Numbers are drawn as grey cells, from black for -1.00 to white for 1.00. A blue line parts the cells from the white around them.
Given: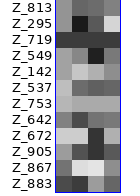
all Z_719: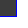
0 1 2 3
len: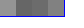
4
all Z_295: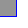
0
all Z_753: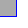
1 2 3
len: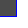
1

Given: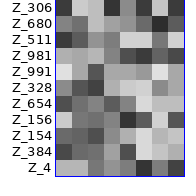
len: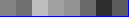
8
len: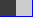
2
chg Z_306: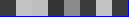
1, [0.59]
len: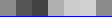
7
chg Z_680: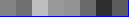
3, [0.26]
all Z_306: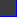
0 5 7
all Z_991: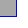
1 3 4 7

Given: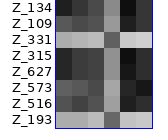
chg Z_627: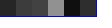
4, [-0.82]
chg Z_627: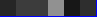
2, [-0.48]
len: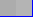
2
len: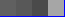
4

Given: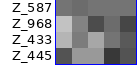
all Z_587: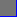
0 2 3 4
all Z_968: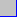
0
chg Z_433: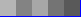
1, [-0.03]
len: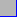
1
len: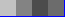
4
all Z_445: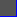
0 4

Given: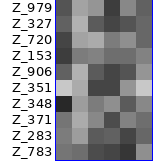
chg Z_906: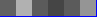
4, [-0.34]
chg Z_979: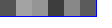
5, [-0.24]
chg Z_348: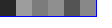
4, [-0.29]
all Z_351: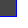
2 3
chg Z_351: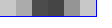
2, [-0.46]
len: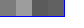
4

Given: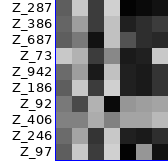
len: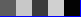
5
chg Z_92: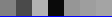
0, [-0.05]
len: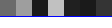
7
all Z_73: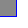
3
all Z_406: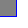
0 1 3
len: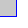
1

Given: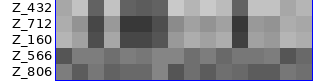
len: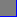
1
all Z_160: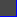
4 5
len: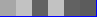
6
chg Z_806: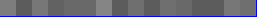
7, [-0.33]

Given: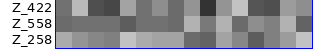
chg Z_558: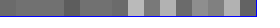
8, [0.40]
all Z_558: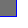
1 2 3 5 6
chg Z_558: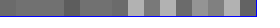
12, [0.11]
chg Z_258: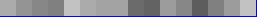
10, [0.28]

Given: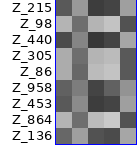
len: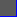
1
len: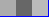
3

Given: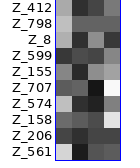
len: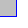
1
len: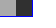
2
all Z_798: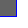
1 2 3
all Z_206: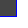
0 2 3

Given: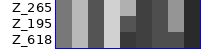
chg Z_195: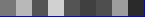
7, [0.17]
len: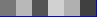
6
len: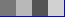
4
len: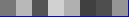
8
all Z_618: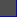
6 7
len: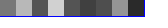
9

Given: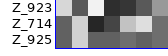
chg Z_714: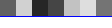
6, [-0.14]
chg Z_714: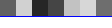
5, [0.74]
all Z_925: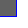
0 2 3 5

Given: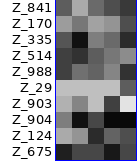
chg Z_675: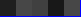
2, [-0.44]
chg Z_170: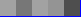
0, [0.22]
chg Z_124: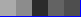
1, [0.16]
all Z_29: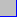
0 1 2 3
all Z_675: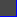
1 2 4
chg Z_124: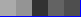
2, [-0.66]
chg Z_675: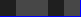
3, [-0.81]

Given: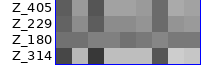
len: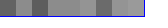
9
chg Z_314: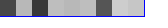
4, [0.49]
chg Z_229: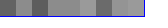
5, [0.16]
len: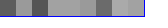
9

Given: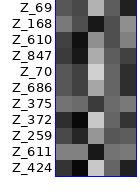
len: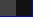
2
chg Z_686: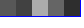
2, [0.30]
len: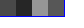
4
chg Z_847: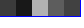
2, [0.35]
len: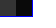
2
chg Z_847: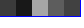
2, [0.35]
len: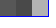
3

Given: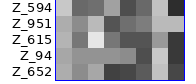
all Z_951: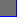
4
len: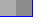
2
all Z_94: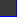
7
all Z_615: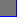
1 3
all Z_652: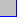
6
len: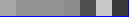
8
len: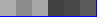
6

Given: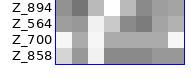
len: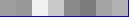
8
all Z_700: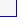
0 2 7
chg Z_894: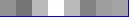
5, [0.08]
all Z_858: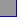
1 6 7
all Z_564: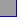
0
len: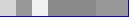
8
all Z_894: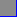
5

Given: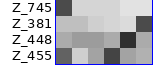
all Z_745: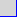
1 2 3
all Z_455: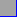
2 4
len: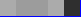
5
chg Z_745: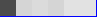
2, [0.67]
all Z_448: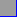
1 2

